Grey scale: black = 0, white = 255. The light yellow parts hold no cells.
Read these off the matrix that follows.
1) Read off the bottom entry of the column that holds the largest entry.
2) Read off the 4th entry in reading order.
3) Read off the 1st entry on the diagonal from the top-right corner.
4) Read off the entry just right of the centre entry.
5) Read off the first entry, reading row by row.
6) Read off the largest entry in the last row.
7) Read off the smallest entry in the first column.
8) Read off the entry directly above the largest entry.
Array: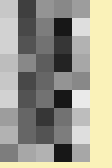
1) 167
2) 136
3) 157
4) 148
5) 199
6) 178
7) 125
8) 136

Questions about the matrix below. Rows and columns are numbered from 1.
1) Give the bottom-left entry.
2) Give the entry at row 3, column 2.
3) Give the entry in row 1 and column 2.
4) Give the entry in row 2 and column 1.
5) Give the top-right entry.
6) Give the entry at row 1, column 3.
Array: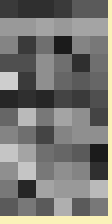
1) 90
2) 58
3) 47
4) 153
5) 90
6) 47

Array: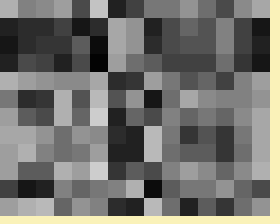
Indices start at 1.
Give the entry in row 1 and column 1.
176
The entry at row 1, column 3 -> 138
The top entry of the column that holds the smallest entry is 195
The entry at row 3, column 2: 44
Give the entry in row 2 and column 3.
44
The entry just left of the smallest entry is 74
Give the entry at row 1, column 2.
129
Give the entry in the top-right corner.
167
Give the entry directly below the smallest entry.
167
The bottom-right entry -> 147
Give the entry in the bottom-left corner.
158
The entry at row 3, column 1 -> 22
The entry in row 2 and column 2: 44
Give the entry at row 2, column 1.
33

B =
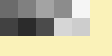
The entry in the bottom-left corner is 65
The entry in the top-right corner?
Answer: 245
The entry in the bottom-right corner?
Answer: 205

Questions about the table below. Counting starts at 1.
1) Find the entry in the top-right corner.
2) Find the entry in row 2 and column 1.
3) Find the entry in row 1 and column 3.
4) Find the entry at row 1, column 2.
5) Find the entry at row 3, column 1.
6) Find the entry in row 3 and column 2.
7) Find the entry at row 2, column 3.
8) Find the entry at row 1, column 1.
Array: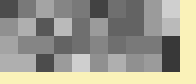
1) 207
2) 144
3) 164
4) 121
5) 164
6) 133
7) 87
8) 76

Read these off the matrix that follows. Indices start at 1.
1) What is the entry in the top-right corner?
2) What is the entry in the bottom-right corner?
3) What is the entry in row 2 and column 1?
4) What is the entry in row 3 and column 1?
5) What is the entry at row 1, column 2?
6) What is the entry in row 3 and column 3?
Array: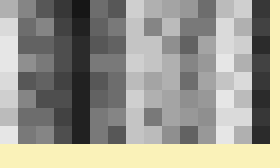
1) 55
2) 43
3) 218
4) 230
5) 133
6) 98

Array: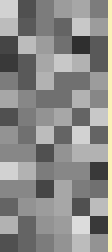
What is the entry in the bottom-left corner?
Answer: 80
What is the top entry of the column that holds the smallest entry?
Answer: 167
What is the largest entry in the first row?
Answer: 210
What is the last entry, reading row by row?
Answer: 147
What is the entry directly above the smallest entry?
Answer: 200
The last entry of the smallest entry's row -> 89
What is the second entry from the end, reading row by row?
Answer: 188
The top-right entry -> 124
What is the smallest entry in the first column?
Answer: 57
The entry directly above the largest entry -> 80
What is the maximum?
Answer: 220
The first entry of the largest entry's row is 178
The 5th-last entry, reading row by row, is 100
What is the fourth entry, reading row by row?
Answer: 156
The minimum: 47
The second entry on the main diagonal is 89
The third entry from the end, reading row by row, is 147
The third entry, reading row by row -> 124

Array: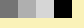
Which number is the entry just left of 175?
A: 116
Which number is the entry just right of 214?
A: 1

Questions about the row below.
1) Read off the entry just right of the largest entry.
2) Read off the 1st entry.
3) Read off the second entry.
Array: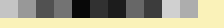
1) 173
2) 196
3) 152

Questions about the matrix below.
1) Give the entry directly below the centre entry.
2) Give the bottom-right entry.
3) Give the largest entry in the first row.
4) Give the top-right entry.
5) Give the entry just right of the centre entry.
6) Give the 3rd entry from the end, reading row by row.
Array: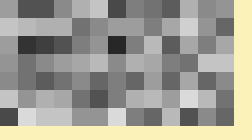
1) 126
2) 102
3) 196
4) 148
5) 176
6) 82

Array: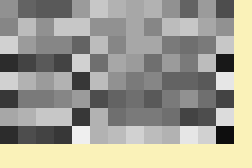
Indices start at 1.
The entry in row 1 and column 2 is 99
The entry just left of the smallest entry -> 209
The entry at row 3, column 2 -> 155
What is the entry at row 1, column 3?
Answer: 89
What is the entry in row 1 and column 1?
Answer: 145
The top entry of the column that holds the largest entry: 155
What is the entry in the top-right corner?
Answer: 77
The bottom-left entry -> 44
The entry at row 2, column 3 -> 145
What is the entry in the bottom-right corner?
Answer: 14
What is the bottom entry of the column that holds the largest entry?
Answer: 239
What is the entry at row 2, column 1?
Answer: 134
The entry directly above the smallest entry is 220
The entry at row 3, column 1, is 209
